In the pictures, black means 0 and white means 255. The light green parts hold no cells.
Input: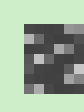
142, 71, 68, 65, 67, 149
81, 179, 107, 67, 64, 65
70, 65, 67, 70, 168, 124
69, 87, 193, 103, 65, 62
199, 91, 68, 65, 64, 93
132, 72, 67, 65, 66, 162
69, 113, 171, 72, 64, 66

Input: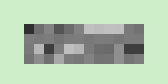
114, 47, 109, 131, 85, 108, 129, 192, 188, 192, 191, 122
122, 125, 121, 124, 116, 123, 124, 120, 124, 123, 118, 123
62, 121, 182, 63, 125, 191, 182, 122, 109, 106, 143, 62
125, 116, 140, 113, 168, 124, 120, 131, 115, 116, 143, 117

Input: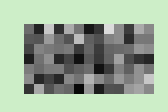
137, 108, 35, 199, 48, 171, 117, 23, 54, 219, 140, 61, 170
119, 89, 85, 154, 109, 83, 188, 96, 80, 130, 140, 44, 120
140, 69, 131, 121, 114, 122, 58, 101, 60, 101, 106, 110, 150
38, 30, 113, 144, 39, 69, 17, 89, 56, 97, 161, 76, 51
115, 124, 107, 123, 124, 81, 96, 109, 17, 57, 128, 96, 145
199, 140, 39, 65, 39, 135, 115, 179, 138, 107, 152, 124, 146
136, 51, 167, 82, 112, 102, 8, 151, 28, 81, 79, 152, 164

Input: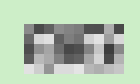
73, 138, 75, 97, 140, 131, 124, 80, 79, 173
216, 105, 214, 223, 97, 126, 114, 209, 225, 158
136, 78, 144, 165, 109, 72, 79, 131, 197, 62
179, 92, 185, 170, 130, 90, 98, 165, 212, 74
198, 226, 205, 148, 219, 219, 228, 183, 174, 189

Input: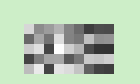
75, 215, 140, 156, 179, 132, 107, 62, 77
147, 104, 166, 116, 221, 131, 119, 192, 144
51, 203, 223, 69, 254, 206, 180, 75, 52
206, 68, 125, 164, 166, 89, 119, 201, 196
62, 188, 233, 68, 227, 219, 195, 97, 67

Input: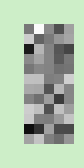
160, 119, 251, 137, 80
165, 204, 99, 122, 150
69, 27, 181, 131, 86
119, 138, 163, 132, 90
116, 119, 135, 131, 112
207, 192, 191, 126, 130
133, 169, 166, 83, 183
134, 130, 111, 157, 59
158, 205, 191, 81, 192
195, 201, 128, 125, 154
73, 15, 50, 160, 74
149, 162, 195, 127, 109

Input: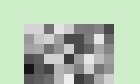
74, 212, 212, 114, 227, 205, 123, 120, 131
106, 153, 199, 211, 159, 75, 75, 125, 229
134, 163, 169, 112, 145, 204, 74, 97, 167
158, 82, 93, 208, 208, 59, 157, 230, 188
147, 22, 86, 67, 181, 165, 129, 207, 118
207, 85, 94, 108, 184, 236, 61, 90, 168

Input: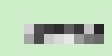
38, 208, 78, 59, 45, 95, 55, 193
105, 165, 75, 202, 217, 230, 154, 117
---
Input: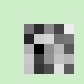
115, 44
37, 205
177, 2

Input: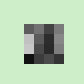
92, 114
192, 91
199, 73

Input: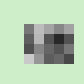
119, 188
95, 183
80, 134

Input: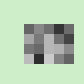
101, 136
165, 122
119, 105

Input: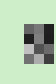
101, 120
33, 128
192, 82

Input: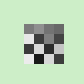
123, 144
231, 61
58, 217
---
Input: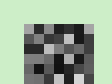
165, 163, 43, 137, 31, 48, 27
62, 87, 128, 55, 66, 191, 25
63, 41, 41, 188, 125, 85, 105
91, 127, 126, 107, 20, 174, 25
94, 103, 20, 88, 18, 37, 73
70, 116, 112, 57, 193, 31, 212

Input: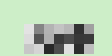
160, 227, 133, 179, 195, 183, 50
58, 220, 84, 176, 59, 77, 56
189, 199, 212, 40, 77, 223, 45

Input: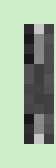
67, 43, 198
84, 26, 133
76, 47, 134
78, 25, 136
74, 81, 62
84, 82, 62
80, 68, 66
65, 73, 61
65, 68, 73
86, 25, 137
79, 47, 134
62, 43, 198

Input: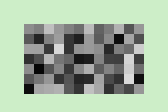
151, 141, 127, 191, 152, 128, 110, 187, 98, 123, 178, 85
80, 89, 36, 129, 157, 54, 32, 153, 92, 138, 13, 165
205, 161, 160, 57, 215, 52, 146, 153, 142, 40, 126, 108
61, 49, 79, 183, 117, 101, 22, 29, 131, 65, 63, 211
109, 140, 6, 85, 133, 57, 136, 175, 93, 130, 100, 204
15, 88, 118, 150, 52, 85, 37, 42, 163, 74, 50, 217
150, 13, 165, 171, 177, 89, 53, 192, 167, 49, 102, 71

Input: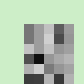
154, 118, 157, 193, 93
149, 118, 157, 207, 75
160, 195, 157, 193, 149
180, 80, 15, 150, 168
163, 176, 205, 122, 149
177, 60, 62, 179, 56

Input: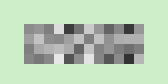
151, 140, 149, 127, 220, 61, 114, 202, 151, 100, 135, 57
176, 159, 194, 141, 136, 160, 192, 128, 192, 145, 174, 177
126, 127, 168, 179, 188, 171, 101, 194, 131, 149, 125, 111
182, 133, 119, 136, 231, 84, 141, 227, 134, 86, 138, 50
